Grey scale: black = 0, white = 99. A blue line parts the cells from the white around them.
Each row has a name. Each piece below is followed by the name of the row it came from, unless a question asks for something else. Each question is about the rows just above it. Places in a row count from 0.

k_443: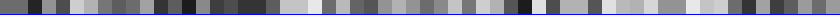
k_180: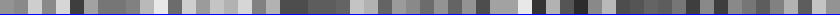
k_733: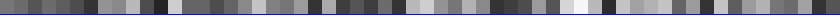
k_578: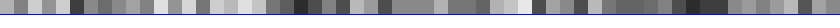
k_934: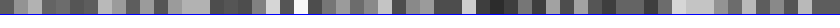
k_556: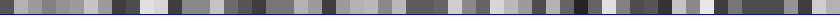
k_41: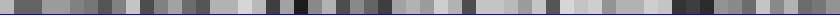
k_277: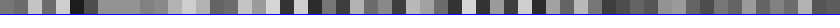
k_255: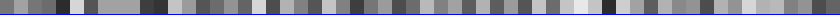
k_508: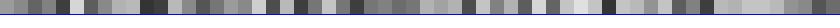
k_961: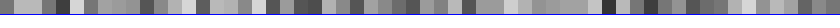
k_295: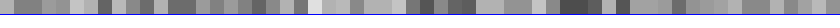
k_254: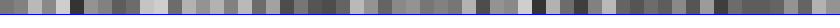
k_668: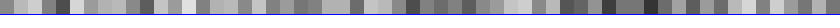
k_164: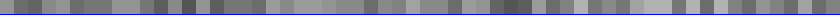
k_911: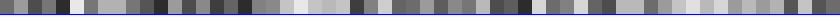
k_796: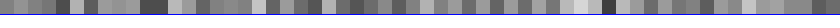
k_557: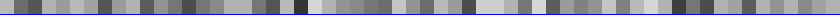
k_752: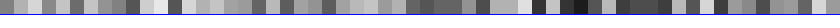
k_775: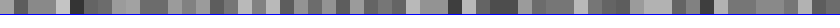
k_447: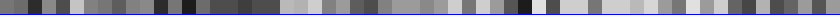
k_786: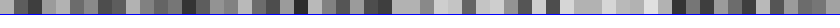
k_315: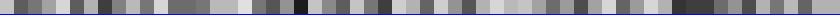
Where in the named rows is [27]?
k_447, 53
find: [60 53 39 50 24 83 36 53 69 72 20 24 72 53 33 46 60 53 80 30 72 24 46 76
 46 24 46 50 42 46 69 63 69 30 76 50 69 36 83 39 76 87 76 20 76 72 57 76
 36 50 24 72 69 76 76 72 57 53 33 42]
k_508
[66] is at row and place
k_733, 23

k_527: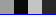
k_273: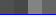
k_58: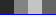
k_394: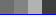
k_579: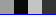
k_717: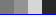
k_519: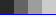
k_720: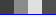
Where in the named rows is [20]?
k_579, 3
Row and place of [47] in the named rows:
k_717, 0
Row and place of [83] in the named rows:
k_717, 2

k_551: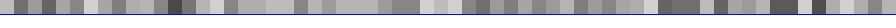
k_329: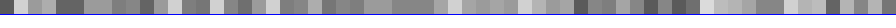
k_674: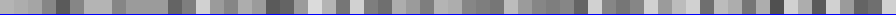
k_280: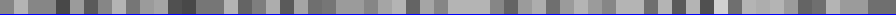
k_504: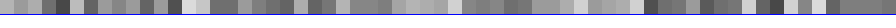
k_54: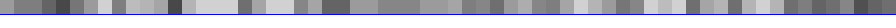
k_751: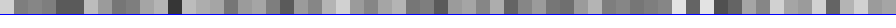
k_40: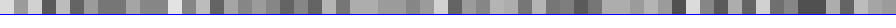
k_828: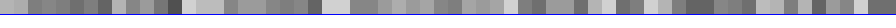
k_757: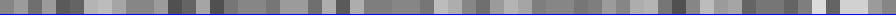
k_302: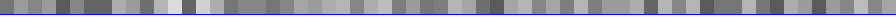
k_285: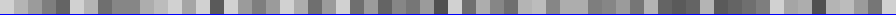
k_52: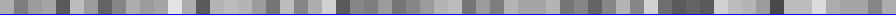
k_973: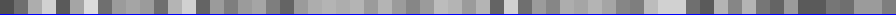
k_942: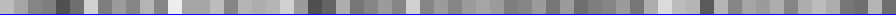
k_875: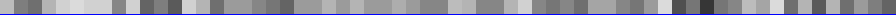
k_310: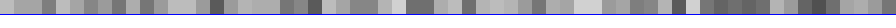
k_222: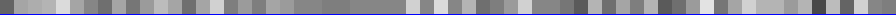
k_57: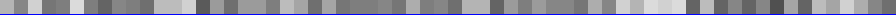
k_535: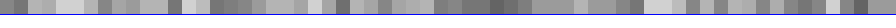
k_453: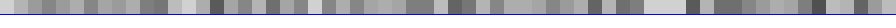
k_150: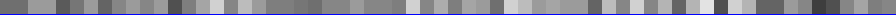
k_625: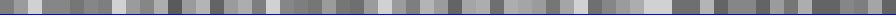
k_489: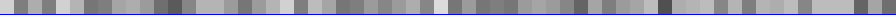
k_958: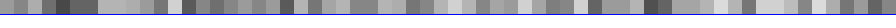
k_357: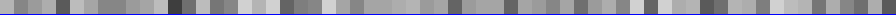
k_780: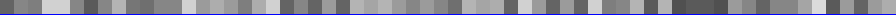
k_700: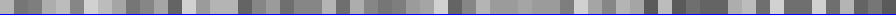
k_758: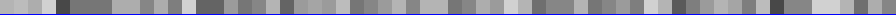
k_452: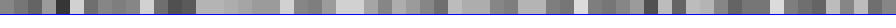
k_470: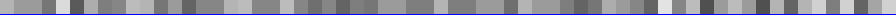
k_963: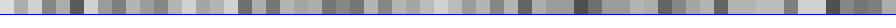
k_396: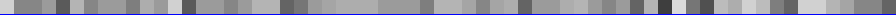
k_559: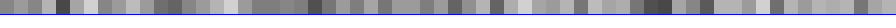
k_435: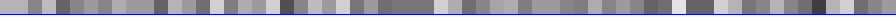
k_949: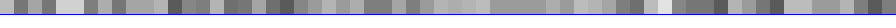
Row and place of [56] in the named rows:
k_559, 33
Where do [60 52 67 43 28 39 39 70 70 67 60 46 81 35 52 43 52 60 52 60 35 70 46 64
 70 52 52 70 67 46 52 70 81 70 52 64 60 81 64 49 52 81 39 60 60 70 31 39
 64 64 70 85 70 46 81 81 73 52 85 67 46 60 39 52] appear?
k_958
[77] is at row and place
k_504, 14

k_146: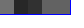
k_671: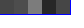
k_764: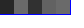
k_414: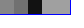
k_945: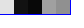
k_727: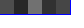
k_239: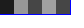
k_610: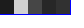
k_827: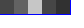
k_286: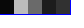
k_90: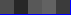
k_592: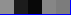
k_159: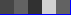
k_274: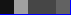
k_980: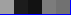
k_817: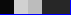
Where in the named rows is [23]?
k_90, 4
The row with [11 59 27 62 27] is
k_239
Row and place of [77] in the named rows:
k_827, 2
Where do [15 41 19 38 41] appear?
k_764
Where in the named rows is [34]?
k_90, 2
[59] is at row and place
k_239, 1

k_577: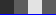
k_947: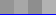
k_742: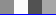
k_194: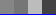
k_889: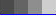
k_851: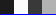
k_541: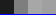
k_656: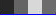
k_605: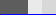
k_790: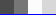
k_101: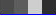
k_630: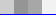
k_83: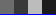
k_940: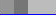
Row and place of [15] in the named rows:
k_656, 0
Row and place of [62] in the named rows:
k_541, 3
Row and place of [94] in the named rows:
k_630, 3
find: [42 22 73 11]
k_83
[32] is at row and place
k_742, 2

